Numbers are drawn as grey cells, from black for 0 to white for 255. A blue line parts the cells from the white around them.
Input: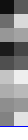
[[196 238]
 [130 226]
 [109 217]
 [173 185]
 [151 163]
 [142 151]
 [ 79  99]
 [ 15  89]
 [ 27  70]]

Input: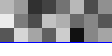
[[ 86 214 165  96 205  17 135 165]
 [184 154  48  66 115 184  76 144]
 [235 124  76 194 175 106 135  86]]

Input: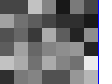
[[194 171 113 171 132 113 235]
 [ 93 161 103 132 142 151  35]
 [ 47 122 132  81  81 151 182]
 [161 113  93  69  47  47  24]
 [ 81 103  57 171  93  35 142]
 [ 69  69 194 132  24 122  69]]

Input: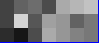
[[ 66 212  86 160 150  98 120]
 [ 66  98 109  76 170 182 194]
 [ 44  22  76 170 150 130 120]]

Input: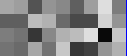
[[167 158  83 148 136  95 158 222 125]
 [125 115  54 136 177 188 222   9 199]
 [115 106 167 115 199  54  64 148 177]
 [ 95  95 188 177 106  73  73 210 148]]

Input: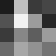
[[ 82 242 156  38]
 [ 28 191  58  70]
 [106 167 146 116]
 [ 58 135  94 156]]

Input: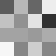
[[ 92 183 102 237]
 [163 163 154 172]
 [194 145 227  49]
 [246 134 206 134]]
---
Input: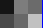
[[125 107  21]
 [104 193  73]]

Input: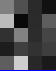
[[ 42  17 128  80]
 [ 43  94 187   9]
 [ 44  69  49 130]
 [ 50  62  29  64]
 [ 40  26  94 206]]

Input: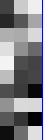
[[203 239  66]
 [ 86 166  39]
 [171 217 175]
 [144 105 223]
 [ 77  67 243]
 [ 63  69 189]
 [ 59   7  78]
 [217 216 146]
 [ 53   2  88]
 [109 224  14]]

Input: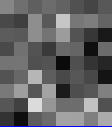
[[ 69  88 134 111  95 108  98  81]
 [125 100  73  63 142  89 198 119]
 [ 55  25  92  89 142 116 156  83]
 [ 15 108  74 113  83  58 105 101]
 [ 52  38 116 117  80  83  10  79]
 [ 72  20  83 103 182  94  73  87]
 [ 87 128 121 158  86 163  27  78]
 [194  81  86  65 219 150 109 109]
 [127 171  51  13  93 107 163 162]]

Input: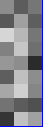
[[ 92 118 140]
 [160  94  88]
 [183 118 214]
 [198 111 129]
 [141  43 151]
 [192 141  94]
 [208 134 167]
 [ 92  80 115]
 [193 161  53]]

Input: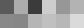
[[151 179  90 172  59 205]
 [183 218 137 135 181 192]]

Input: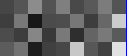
[[124  84  70  85 140  83 127  73  89]
 [103 204  62 120  24  75  77 119  61]
 [121  90  76  61 134  57 121  46 100]
 [ 64 225  92 114  29  64  71 199  87]]

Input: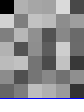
[[218  72   1 177 166 163]
 [141 158 210 126 194 186]
 [136 106 127 183 144  82]
 [206 107 178  82 142  93]
 [194  56 187 193 116  75]
 [113 143 140  80 117 136]
 [155  50 102 125 190 176]]

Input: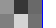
[[ 54 105 149]
 [212 113 127]]
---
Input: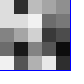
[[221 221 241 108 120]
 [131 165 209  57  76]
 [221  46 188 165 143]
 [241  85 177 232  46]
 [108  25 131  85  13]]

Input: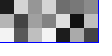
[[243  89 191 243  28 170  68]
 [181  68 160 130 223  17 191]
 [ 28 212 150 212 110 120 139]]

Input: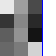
[[104 123 211]
 [232 158  74]
 [ 53 135  41]
 [ 94 147  20]]

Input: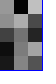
[[152   3 192]
 [ 14 124 164]
 [ 24 133  83]
 [143 173  74]
 [ 65 115  36]]

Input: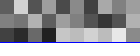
[[128 117 178  94 158 128  83  53  83 178]
 [ 65  43 105  33 198 188 210 188 232 138]
 [ 94 210  83 158  74 138  65 169 128 158]]

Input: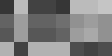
[[178  66 178 178 178  77  66  77]
 [ 99 157  99  99 111 145 157 145]
 [ 87 157  87  87  99 157 169 145]
 [ 54 187  66  66  54 187 187 197]]

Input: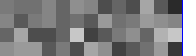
[[143 154 154  89 122  77 166 143  65  89 113 154  54]
 [133  89 122 133 101 113  89 154 113 122 154 143 133]
 [122 113 113 133 101 143 133  77 101  77 166  89  42]
 [101 166  77  77 101 199  65  89 122 143 101 178 199]]
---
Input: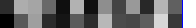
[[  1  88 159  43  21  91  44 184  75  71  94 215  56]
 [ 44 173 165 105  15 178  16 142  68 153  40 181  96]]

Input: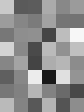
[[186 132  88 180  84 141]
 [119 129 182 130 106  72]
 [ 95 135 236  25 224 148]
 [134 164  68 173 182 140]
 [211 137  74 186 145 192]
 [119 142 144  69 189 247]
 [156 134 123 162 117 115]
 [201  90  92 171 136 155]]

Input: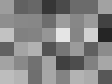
[[189 180 111 167 131 179 171  87]
 [163 137 113 164  64  77 129 167]
 [ 97 164 178  83 118 155  96 140]
 [194 129 131 150 229 133 209  37]
 [142 136 135 109 157 135 155  66]
 [157  97 103  54  74 107 107 162]]

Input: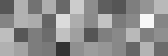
[[177 163 125 121  51 144 157 150 136 102 180 107]
 [190  87 125 108 193 160  85 127 137 185 127 143]
 [132 178 172 101 219 173 139 195 123 137 247 133]
 [ 86 177 114 174 104 204 141  94  85 126 148 185]]

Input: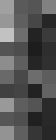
[[147  95  54  39]
 [ 86  79  32  41]
 [153  94  84  42]
 [ 64  68  34  99]
 [105  73 109  93]
 [141  95  37  48]
 [ 84  77  29  46]
 [194 110  35  59]
 [151  95  71  38]
 [160  90  85 129]]

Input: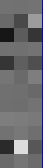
[[106 117 107]
 [ 42 220  87]
 [114 120 111]
 [126 124 121]
 [111 110 115]
 [112 111 105]
 [117 106 126]
 [ 53  95  79]
 [113 112 115]
 [ 22  92  53]
 [105  73 156]
 [114 113 115]]
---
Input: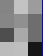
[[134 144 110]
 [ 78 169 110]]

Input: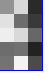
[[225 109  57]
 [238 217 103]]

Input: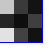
[[ 36  14  63]
 [226  66  18]]

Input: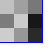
[[124 203  23]
 [205 151  42]]

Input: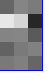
[[231 213  39]
 [132 134  90]]

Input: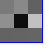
[[144  14 193]
 [ 99 100 101]]

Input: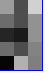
[[108  78 146]
 [ 37  26 146]]

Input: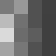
[[187 113  81]
 [218 108  93]]
